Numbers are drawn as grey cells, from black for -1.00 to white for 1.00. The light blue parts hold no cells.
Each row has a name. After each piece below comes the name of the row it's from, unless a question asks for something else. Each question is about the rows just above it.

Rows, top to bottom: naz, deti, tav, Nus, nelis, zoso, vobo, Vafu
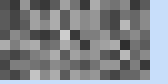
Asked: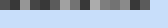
naz
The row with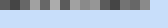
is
deti
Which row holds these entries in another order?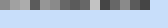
Vafu
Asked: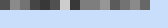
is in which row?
Nus

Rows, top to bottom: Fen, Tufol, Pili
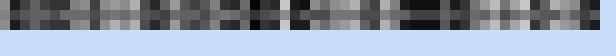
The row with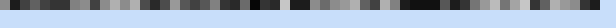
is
Pili
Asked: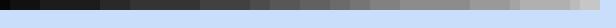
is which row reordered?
Pili

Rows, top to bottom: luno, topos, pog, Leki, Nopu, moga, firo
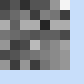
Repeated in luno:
[-0.34]
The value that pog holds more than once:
[0.36]
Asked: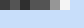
luno
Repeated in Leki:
[-0.25]

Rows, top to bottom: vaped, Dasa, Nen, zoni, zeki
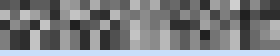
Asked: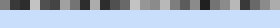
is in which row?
zoni
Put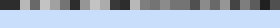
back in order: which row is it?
Dasa
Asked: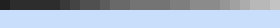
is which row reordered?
Nen
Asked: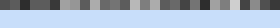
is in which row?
vaped

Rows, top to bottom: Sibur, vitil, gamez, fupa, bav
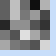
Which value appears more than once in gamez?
[0.13]
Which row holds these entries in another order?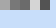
bav

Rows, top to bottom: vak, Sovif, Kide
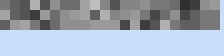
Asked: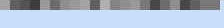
Sovif
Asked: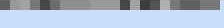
Kide
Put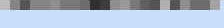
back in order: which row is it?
vak
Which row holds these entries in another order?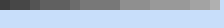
Kide
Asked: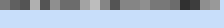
vak

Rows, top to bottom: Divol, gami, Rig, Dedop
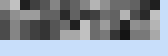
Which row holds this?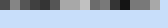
Dedop
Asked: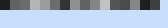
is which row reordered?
Divol
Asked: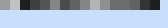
Divol
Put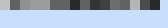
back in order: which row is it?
gami
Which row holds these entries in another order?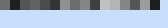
Rig

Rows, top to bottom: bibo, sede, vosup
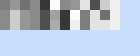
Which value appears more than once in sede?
[0.08]
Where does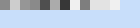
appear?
vosup
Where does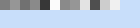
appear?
bibo
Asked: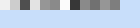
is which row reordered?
bibo
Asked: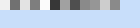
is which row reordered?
sede

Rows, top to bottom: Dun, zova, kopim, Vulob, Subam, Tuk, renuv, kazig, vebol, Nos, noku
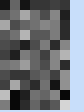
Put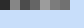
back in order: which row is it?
renuv
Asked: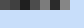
Subam

